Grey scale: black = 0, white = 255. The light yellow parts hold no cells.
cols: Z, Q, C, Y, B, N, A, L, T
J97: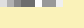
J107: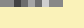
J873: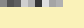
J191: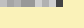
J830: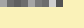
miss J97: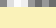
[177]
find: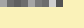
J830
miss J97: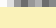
[239]
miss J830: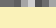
[121]
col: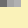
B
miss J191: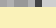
[192]

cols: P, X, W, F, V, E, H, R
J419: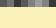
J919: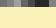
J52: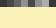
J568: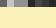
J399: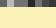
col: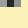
E
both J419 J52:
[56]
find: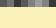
J419
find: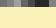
J919
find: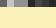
J568
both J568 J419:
[56]

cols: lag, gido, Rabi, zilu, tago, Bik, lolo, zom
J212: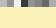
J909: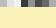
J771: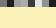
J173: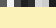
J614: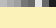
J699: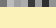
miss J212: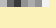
[130]
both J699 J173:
[46]

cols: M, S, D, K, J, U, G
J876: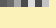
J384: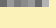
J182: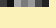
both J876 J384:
[107]
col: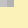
G
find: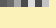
J876
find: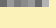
J384
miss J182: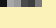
[35]

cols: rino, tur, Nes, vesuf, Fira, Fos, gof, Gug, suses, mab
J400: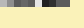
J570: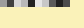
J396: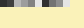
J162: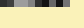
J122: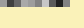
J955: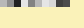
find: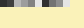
J396
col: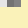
mab
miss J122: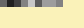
[169]
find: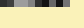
J162

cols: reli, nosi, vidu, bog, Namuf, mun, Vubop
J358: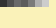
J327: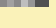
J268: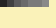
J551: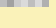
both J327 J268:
[137]
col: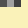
nosi
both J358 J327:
[80]

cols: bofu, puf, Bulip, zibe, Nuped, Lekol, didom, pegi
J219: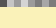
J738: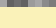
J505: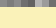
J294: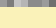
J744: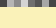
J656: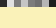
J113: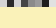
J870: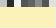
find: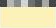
J744
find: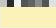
J870

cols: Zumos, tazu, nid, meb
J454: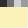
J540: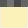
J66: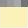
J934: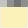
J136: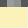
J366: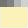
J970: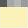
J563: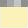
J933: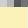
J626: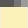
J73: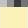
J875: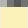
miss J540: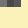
[101]
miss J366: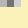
[130]
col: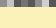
Zumos

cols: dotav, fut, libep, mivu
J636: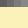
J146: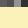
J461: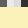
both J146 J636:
[94]
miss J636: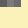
[135]
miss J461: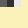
[220]
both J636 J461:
[94]
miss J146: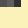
[147]
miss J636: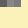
[108]

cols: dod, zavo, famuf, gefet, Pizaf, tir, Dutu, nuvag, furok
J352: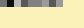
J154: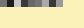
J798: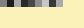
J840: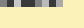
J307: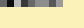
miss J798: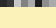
[72]
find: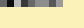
J307
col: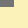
dod
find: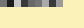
J154
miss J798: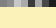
[41]
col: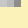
Dutu

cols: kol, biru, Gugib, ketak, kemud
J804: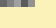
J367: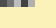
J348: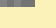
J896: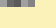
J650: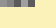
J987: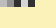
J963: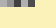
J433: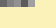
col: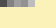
kol
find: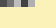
J367
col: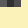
kemud

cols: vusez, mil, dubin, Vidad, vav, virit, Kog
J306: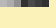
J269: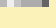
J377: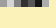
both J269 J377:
[172]
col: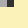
Vidad
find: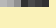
J306
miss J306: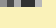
[61]
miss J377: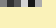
[158]

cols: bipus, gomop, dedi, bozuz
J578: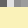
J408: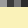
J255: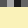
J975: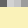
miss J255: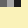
[85]
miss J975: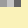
[210]

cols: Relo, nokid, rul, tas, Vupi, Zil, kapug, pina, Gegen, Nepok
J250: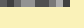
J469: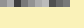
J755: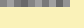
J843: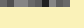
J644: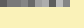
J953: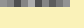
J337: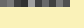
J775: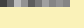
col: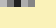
kapug
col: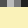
kapug
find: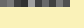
J337
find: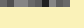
J843

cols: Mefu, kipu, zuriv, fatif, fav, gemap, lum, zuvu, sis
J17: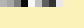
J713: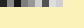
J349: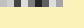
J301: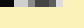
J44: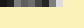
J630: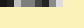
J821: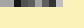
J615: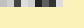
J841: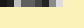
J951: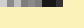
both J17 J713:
[125]
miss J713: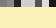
[151]
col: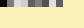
fatif
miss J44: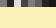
[109]
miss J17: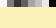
[180]
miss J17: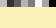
[233]

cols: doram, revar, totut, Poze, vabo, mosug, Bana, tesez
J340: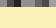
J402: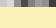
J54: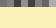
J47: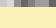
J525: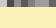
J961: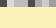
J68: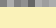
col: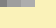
mosug
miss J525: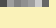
[89]
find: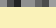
J340

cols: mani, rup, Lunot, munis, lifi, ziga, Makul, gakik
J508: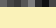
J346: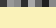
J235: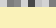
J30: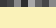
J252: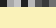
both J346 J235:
[137]
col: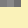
gakik

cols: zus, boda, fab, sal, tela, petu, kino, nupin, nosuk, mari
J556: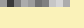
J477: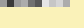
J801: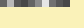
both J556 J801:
[113]
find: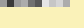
J477
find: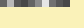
J801
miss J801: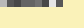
[140]

